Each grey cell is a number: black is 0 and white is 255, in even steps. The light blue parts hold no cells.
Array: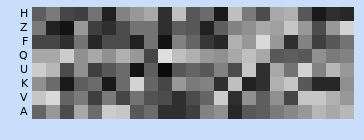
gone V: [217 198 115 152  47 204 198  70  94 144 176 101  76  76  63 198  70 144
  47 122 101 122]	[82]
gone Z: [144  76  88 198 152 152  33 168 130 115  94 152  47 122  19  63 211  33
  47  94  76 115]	[160]
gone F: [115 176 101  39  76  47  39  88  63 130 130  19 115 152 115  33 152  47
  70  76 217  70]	[55]
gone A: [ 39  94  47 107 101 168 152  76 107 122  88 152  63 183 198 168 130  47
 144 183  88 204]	[136]

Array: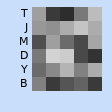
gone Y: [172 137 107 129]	[180]
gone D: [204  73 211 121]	[51]
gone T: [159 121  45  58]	[188]
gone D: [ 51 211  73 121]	[204]

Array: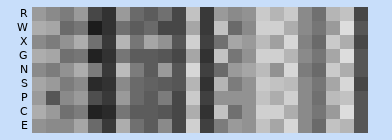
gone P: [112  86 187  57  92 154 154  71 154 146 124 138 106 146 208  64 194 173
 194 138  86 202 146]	[78]
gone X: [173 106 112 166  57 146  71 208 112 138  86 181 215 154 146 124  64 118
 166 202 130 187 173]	[160]
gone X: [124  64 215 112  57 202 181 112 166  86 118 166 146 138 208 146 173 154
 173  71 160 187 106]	[130]
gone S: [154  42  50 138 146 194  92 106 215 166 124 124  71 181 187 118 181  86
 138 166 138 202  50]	[98]

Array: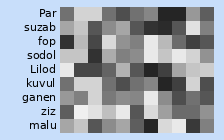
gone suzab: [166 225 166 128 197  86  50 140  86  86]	[43]
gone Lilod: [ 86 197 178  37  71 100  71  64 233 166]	[204]
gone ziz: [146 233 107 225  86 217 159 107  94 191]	[240]
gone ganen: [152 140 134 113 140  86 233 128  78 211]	[121]
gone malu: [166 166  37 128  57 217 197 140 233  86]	[94]
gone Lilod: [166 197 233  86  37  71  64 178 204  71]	[100]

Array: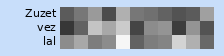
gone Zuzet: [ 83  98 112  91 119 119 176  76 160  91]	[154]
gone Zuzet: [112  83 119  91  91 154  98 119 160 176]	[76]
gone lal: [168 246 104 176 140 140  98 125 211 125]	[132]
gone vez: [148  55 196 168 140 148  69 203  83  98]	[61]
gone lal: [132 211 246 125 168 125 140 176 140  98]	[104]
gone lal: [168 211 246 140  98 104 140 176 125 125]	[132]

